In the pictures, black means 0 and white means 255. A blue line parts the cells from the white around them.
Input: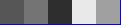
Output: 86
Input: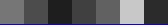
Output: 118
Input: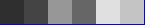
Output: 47
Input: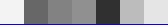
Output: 243
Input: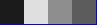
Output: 27
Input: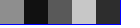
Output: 142
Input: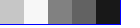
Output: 198
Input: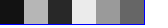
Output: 18
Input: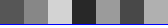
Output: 86
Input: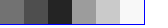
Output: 114
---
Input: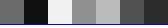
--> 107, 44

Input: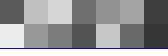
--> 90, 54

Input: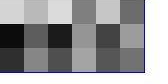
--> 212, 114

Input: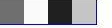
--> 111, 197

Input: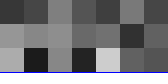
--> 55, 84

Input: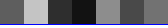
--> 94, 114

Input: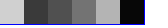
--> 208, 7

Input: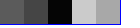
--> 91, 168

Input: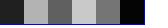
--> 32, 4
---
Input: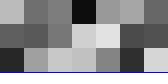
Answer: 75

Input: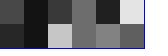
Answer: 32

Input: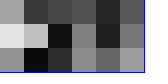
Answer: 31

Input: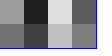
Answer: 223

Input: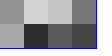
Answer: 197

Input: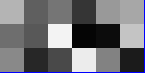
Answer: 12

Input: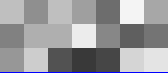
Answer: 95

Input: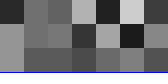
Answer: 27

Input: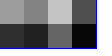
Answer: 196

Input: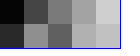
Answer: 163
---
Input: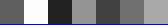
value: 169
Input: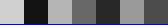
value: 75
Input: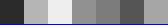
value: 165
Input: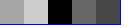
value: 71
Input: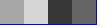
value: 101
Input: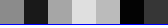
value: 54
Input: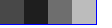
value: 188
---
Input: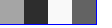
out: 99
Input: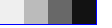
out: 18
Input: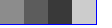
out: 204
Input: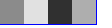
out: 174
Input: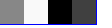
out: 64
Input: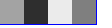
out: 127
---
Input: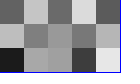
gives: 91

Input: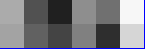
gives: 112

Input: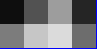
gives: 124

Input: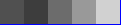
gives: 209

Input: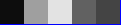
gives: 68

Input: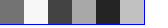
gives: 36

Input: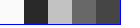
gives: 69

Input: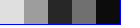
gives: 12

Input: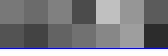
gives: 192

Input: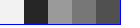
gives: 80
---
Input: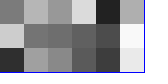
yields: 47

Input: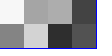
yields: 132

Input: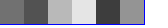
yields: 113

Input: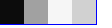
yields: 12

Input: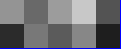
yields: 43

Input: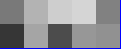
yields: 54

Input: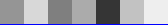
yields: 149
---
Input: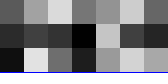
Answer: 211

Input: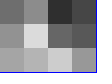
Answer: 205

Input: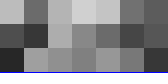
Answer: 120

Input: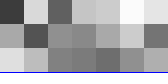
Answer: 144

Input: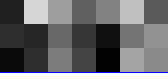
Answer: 164

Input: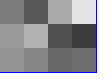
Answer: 104

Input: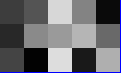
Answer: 25

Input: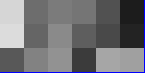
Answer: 166
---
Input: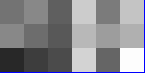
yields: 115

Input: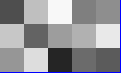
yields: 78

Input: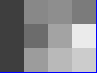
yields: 62

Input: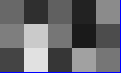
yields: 104

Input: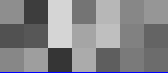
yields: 142

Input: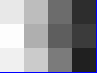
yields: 232
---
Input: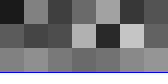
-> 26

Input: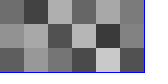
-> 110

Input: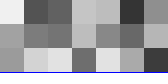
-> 240

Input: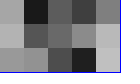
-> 166

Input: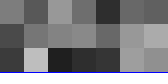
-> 125

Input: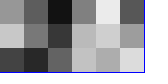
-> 151

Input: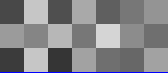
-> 72

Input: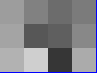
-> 157

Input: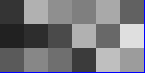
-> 52
